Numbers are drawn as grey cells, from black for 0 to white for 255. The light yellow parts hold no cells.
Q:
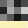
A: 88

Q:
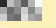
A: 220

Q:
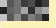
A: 126

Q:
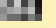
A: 67

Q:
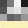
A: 99

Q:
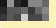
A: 72

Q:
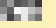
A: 233
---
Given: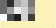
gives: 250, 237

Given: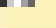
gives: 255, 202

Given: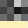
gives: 201, 160

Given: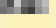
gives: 199, 187

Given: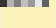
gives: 232, 192

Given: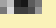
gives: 217, 191

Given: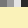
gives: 228, 158
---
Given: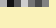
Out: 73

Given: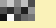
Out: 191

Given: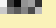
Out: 160

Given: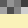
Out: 120

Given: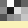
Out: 55

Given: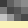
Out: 123

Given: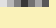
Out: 168

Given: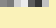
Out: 53

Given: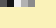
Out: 178

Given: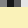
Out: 89
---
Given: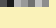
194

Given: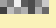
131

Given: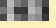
127

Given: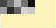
114

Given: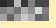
72

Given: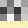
219

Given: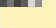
214

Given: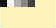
134

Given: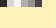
146

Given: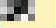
36
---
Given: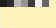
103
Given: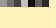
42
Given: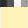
157
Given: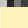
61
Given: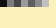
193
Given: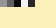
40
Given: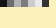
51
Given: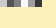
56
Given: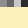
43
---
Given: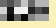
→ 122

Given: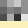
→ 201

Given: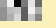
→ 9

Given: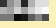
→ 178

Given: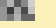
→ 88

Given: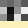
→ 128
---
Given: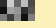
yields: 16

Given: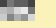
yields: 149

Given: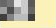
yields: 188

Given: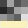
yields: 96

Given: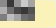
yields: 111

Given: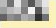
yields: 48

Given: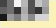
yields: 213
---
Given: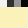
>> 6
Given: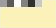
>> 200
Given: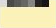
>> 23
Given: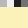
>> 114
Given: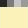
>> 154
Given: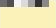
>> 137
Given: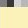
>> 184
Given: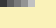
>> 193
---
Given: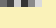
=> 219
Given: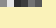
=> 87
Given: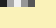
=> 86
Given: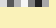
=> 168
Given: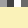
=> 106
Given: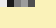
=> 79
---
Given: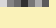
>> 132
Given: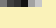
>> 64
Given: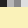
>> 182
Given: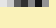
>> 202
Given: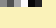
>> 80
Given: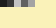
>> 57
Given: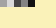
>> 218
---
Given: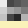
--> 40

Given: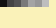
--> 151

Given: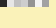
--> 243

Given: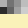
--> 161

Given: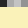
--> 195

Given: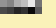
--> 9
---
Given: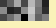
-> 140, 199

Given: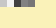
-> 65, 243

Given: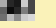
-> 39, 216

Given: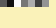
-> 118, 253

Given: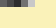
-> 45, 200

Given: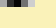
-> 6, 206
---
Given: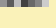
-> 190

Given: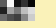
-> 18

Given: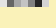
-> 167

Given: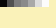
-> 125

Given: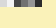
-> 71

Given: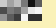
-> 190

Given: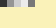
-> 207

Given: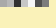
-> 49
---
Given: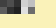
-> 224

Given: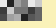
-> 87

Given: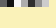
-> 142

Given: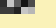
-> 198

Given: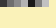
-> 124

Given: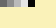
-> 229

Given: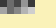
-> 179
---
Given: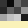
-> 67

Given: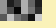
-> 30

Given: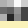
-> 205

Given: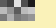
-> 27

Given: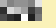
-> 228

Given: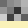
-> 178

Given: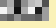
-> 80

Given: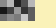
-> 183
